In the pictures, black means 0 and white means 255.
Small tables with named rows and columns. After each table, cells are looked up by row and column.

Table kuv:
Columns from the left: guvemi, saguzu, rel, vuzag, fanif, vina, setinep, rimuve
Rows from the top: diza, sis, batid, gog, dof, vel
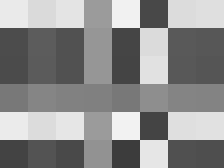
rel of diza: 228
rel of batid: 81
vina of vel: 230
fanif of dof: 242
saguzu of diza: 218
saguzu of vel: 83
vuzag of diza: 155
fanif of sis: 69
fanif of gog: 120
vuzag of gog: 128
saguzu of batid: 91
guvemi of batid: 75
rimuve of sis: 87
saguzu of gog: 133

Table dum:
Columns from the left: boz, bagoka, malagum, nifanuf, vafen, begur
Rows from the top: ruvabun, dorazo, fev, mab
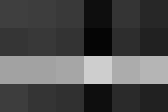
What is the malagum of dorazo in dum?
51
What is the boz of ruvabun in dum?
63
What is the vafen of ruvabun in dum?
52
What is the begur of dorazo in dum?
33
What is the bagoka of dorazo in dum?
56
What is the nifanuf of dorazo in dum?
5

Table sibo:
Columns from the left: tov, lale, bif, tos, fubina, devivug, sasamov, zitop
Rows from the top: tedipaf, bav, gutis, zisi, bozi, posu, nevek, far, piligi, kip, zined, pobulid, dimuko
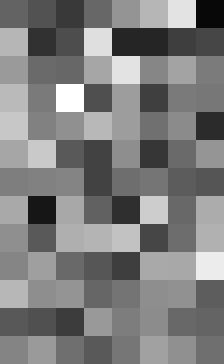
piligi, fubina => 194
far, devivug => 205
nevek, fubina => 110
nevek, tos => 66
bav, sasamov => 62
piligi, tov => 143
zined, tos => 102
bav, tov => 182
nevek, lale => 129
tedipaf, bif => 57
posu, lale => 201
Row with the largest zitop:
kip

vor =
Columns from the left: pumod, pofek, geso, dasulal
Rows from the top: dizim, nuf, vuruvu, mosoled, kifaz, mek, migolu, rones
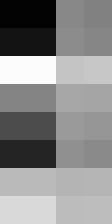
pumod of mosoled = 132
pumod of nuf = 19
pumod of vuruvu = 252
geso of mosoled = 167
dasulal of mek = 138
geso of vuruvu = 196
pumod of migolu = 186
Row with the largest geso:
vuruvu

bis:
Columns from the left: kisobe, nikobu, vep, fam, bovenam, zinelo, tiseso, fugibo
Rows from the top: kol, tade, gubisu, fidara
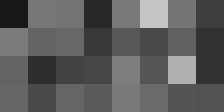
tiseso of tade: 97
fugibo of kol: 62
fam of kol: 41
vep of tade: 104
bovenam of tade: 87
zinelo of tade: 73

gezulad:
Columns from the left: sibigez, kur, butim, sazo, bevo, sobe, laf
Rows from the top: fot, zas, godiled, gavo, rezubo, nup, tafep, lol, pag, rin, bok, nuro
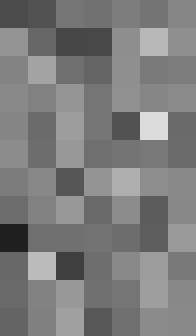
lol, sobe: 92
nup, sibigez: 140
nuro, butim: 160
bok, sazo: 112
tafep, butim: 86
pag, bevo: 109
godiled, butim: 111
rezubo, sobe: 219
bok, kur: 130
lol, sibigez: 108
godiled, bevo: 143
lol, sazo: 105
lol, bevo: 140
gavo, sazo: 117
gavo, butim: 149
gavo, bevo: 144
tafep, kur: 136
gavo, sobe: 134
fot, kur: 81
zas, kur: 102

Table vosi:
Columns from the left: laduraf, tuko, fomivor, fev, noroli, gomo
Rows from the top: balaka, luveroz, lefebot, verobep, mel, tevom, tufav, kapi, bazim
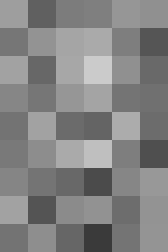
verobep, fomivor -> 150
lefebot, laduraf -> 162
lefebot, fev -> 203
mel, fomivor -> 107
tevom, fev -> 191
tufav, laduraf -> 133
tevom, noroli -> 126
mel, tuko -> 162
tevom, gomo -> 79
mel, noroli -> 172
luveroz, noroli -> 126
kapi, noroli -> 109
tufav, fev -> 75
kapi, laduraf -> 162
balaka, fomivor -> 124
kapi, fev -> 146
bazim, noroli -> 116
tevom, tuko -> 141
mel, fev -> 100
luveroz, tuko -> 147

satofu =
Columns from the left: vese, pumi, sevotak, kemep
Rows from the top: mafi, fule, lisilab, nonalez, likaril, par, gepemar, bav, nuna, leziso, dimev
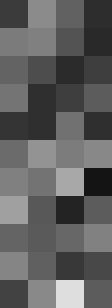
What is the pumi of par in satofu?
147
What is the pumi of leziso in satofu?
96
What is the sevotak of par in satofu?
124
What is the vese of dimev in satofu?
66
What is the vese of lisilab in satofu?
99
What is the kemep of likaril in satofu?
47
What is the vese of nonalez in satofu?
116
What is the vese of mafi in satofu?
59
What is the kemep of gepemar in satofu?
20
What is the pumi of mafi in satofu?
139
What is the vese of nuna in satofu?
100
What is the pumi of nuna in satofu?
90
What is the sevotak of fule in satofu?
83

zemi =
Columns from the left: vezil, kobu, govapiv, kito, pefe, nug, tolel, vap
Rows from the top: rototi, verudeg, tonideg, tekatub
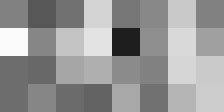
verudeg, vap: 160
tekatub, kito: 99
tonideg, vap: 202
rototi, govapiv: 113
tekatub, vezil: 109
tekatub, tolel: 181
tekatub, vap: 204
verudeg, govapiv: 195
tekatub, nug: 113
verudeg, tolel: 217
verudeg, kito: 227
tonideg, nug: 129
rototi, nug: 136
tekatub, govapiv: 107
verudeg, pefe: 30
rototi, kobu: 87
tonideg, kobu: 104
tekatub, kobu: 134
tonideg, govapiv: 166
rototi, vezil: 129
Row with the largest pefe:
tekatub

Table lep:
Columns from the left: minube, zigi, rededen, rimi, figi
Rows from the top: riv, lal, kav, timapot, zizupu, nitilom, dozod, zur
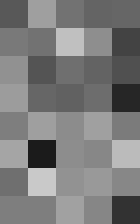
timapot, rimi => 109
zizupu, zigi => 159
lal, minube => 121
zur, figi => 50
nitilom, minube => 165
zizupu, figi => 123
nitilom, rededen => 141
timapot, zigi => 102
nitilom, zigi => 27
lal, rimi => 142
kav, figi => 80
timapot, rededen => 97
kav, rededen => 111
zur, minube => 126
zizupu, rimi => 160
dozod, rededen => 146
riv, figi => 102
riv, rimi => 100
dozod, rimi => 153

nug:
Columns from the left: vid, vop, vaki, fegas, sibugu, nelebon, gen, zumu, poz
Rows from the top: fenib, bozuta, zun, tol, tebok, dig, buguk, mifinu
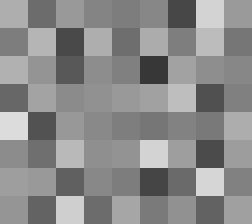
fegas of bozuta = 174
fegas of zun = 141
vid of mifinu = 149
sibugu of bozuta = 110
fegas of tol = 145
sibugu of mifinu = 166
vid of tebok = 220
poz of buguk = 129
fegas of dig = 143
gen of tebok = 130
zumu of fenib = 211
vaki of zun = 88
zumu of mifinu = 98
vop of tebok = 82
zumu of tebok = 121
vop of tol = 163
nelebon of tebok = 118
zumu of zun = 142
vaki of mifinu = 207
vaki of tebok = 152
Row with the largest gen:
tol

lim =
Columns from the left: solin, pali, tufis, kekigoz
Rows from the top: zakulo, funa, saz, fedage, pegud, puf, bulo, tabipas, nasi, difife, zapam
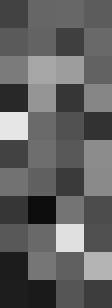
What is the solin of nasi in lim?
88
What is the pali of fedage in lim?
149
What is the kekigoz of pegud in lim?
50
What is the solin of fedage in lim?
40
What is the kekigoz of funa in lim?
105
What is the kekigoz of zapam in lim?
60
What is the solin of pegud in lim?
230
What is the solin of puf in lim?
66
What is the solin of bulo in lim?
114
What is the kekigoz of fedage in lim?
133
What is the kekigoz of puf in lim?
141
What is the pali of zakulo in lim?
102
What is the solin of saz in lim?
123
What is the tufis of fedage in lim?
54
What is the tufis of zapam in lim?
85
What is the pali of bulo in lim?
97
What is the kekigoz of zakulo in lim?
92
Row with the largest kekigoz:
difife

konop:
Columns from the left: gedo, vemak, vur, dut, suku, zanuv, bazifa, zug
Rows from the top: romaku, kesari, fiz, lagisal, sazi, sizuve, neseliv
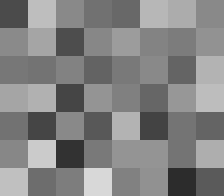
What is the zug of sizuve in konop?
174
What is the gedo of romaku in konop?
75
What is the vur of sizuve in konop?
50
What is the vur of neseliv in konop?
125
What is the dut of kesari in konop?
135
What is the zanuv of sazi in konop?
67
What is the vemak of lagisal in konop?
177
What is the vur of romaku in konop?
137
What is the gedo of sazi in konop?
114
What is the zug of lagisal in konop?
189
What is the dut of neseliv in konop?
216

